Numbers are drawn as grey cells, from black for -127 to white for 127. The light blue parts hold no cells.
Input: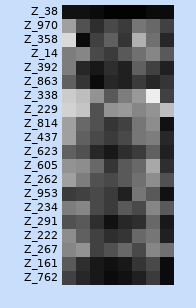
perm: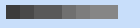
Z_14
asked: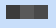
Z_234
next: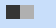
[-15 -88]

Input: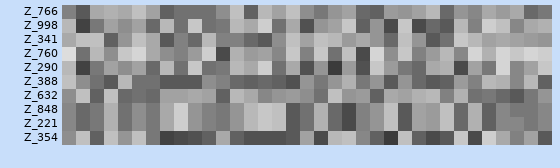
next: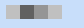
[ 41 -38]
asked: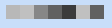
Z_354
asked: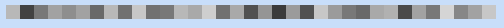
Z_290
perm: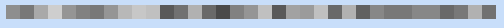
Z_848
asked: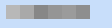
Z_632
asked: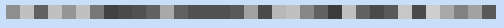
Z_354
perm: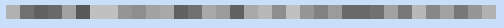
Z_632

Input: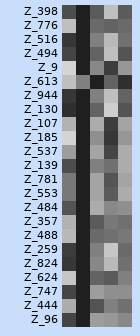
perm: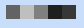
Z_944
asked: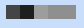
Z_747
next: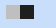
[-21 -28]
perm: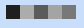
Z_553
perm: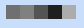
Z_444
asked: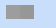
Z_96

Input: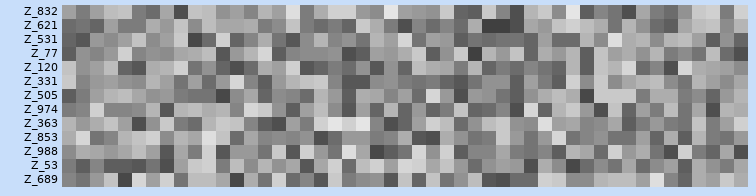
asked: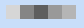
Z_331
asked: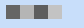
Z_120
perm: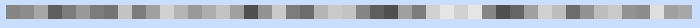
Z_363
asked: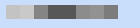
Z_331

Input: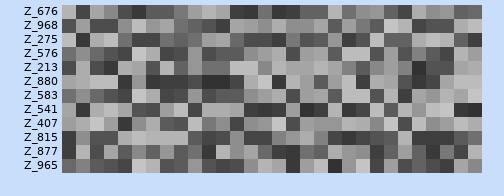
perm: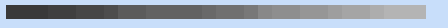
Z_676
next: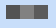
[-57  52]
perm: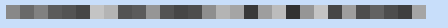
Z_965
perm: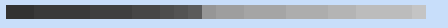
Z_541
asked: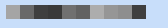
Z_877
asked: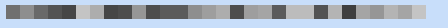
Z_583

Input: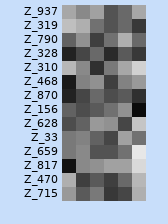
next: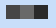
[-37 -71]
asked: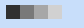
Z_310
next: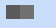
[  17 -116]
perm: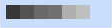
Z_319
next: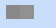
[33 33]
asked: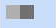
Z_319
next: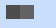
[25 17]

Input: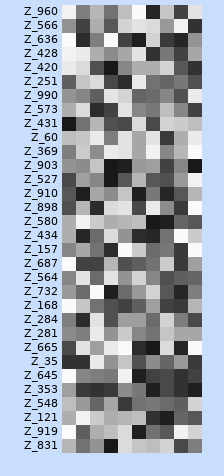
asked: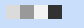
Z_566
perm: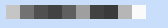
Z_168
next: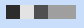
[-20  83]
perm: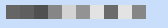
Z_564
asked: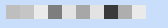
Z_60

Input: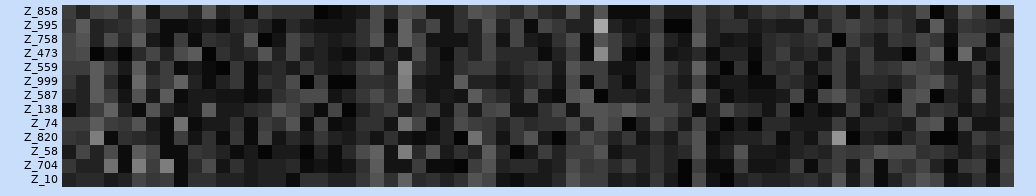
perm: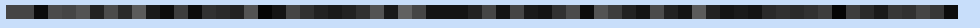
Z_758
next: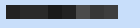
[-85 -66]
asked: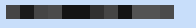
Z_138

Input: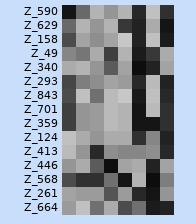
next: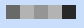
[ 64 -79]
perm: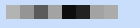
Z_340

